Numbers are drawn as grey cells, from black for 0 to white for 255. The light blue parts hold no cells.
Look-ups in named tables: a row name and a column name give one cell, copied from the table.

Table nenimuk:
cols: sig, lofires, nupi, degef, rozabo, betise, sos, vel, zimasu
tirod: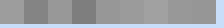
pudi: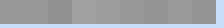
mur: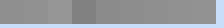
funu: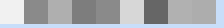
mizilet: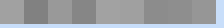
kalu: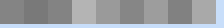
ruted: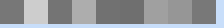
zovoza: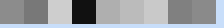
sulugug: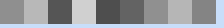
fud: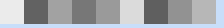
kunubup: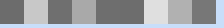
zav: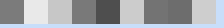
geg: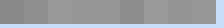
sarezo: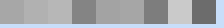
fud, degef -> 119
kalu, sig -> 132
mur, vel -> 145
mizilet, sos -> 140
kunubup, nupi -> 111
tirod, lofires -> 132
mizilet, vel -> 142
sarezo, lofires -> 177

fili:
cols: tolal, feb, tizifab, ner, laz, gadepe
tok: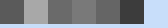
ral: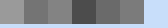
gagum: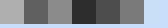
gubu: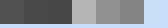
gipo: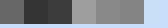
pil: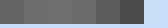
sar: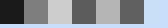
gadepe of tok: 60
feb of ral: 116
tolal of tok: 90
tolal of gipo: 103
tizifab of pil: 110
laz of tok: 101
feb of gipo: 53
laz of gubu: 146

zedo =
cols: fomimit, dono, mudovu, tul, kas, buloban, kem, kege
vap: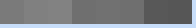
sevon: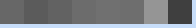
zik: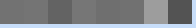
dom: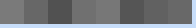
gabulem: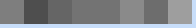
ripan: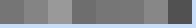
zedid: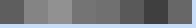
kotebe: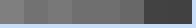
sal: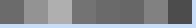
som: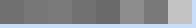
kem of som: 121
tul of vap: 111
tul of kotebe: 111
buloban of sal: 103
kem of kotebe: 66
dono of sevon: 91
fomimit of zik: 114
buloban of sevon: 110
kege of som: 195
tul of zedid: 116
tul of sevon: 108
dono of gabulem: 78
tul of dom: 112
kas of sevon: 112
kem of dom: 97
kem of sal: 129
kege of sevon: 63
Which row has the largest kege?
som

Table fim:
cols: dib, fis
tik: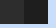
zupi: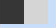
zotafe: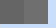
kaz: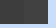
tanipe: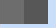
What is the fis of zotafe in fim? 111
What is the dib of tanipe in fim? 109
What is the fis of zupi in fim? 213
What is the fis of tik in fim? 30
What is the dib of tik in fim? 45
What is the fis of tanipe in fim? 87
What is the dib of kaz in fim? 61
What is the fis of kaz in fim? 65
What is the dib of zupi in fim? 54
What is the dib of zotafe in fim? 101

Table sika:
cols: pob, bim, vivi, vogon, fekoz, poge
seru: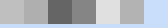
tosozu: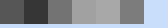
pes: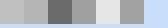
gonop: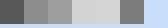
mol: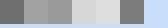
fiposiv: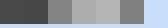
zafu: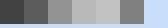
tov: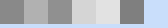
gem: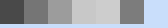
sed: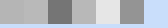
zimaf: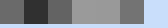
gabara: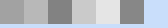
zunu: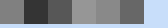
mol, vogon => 215
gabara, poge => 135
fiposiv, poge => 127
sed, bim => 185
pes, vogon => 160
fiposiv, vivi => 132
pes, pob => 191
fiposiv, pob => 72
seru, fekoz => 224
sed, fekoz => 230
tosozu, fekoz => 168
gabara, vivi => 130
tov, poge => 127
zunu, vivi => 87

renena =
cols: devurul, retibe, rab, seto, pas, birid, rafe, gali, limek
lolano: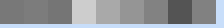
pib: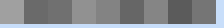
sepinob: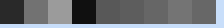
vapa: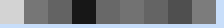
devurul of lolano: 120
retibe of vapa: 118
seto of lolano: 205
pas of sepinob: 88
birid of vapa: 114
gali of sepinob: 116
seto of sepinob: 16
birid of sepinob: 93
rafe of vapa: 100
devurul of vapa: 211
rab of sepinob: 155
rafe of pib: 133
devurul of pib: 160

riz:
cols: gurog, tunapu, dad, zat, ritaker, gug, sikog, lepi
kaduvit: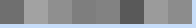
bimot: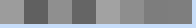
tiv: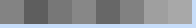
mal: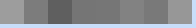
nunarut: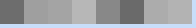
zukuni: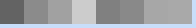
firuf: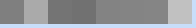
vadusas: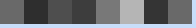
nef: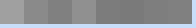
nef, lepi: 128
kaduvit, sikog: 155
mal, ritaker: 118
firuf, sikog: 133
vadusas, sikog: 52
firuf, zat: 113
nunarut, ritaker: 136

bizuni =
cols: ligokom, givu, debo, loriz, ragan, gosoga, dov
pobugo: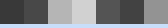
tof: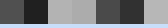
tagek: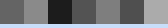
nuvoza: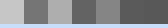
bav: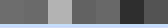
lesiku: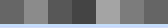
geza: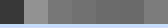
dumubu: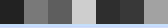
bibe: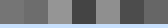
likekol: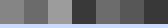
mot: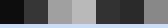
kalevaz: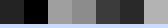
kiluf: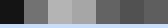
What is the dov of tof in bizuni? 183
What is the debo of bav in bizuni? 179
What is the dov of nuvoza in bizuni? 88
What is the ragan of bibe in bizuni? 143
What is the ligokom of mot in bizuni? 13
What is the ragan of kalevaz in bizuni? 59
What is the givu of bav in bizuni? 106
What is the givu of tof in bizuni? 32
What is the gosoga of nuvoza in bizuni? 90
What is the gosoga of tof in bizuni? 49
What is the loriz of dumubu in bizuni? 205
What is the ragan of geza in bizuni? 108
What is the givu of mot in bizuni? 54
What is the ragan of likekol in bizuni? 108
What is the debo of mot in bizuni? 160
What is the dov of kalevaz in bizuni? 179
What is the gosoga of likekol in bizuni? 87
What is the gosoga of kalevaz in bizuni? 41
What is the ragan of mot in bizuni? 50
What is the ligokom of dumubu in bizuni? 35

